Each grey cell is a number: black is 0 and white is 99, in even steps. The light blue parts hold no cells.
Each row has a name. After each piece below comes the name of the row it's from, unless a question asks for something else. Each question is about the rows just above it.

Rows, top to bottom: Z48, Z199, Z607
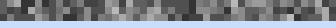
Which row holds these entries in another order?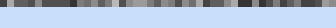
Z48
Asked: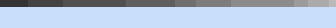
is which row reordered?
Z199
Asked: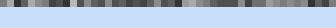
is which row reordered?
Z607
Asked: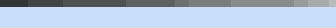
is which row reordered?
Z607
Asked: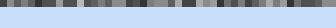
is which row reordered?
Z48

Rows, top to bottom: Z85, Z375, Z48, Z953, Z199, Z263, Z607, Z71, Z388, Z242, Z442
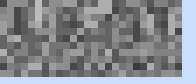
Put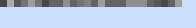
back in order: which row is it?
Z199
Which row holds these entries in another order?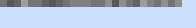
Z607
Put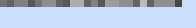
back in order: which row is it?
Z85
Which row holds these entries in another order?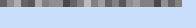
Z48
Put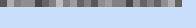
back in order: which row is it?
Z48
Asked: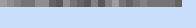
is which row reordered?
Z607
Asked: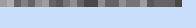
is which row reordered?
Z199

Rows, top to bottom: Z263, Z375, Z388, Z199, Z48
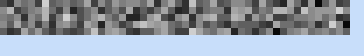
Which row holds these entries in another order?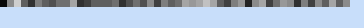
Z199
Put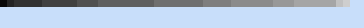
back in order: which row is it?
Z263
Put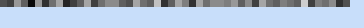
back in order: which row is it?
Z263
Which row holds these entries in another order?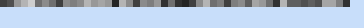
Z388

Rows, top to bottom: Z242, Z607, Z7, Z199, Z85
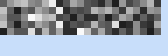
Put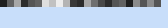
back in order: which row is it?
Z199
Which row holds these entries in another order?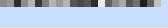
Z607
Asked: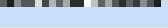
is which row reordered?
Z85
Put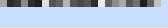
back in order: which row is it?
Z199
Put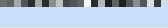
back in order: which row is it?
Z7
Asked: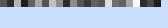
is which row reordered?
Z7

